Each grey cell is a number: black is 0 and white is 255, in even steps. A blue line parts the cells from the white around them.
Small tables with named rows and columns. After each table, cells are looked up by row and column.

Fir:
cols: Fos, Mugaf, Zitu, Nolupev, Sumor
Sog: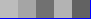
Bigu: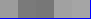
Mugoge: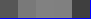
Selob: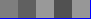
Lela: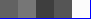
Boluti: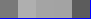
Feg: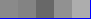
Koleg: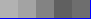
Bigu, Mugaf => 122
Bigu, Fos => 156
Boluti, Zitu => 164
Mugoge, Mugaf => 121
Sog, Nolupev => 179
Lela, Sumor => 252
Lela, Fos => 98
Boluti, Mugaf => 175
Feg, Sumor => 173
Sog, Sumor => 98
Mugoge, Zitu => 129
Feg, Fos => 138
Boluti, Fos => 121
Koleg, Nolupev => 96
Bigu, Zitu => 119

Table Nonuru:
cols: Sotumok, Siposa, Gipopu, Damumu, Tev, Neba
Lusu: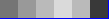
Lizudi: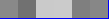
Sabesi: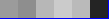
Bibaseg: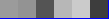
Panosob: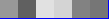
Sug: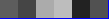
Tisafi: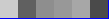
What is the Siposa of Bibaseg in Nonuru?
147
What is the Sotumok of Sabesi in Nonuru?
155
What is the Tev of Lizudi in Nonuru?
127
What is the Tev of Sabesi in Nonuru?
186
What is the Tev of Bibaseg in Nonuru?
203
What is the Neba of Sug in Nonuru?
81
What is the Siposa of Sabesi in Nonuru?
142
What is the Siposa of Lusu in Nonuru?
153
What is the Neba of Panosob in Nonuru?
118
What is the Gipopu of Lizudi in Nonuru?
202
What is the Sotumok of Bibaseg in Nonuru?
155
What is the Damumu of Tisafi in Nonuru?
152
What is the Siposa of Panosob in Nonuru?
96
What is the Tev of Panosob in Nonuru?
130
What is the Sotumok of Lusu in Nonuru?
117
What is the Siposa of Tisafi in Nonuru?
96
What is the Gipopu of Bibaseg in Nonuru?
84
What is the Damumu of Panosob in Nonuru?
212

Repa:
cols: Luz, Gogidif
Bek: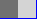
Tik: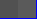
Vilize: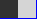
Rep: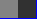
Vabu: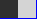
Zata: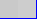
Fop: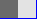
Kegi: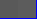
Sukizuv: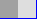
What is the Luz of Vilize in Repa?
49
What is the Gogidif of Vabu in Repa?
212
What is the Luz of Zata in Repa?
201
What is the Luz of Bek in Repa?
112
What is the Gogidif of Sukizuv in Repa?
222
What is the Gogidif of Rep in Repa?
49
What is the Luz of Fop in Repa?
106
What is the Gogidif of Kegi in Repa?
92
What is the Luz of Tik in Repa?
81
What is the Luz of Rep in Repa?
131
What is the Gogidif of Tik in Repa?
90
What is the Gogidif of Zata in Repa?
205
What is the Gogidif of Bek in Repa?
212
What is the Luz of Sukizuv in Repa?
161
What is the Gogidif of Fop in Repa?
227
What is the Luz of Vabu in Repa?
47
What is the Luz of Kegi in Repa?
89
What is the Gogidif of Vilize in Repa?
213

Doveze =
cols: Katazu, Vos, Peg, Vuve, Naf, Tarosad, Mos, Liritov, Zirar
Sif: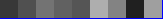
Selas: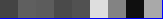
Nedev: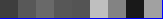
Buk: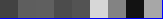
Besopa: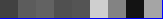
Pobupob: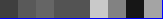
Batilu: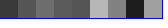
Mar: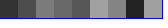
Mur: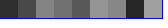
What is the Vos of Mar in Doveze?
77
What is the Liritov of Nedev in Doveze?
25
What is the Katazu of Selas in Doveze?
68
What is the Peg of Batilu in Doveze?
109
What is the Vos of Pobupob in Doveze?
89
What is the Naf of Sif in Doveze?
85
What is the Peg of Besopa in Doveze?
98
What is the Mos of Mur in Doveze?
135
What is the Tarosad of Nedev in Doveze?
191
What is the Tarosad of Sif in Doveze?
174
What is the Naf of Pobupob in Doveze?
83
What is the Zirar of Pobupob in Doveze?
164
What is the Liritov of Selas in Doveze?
15
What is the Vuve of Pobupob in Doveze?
83
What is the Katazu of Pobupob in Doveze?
63
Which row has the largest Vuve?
Mur

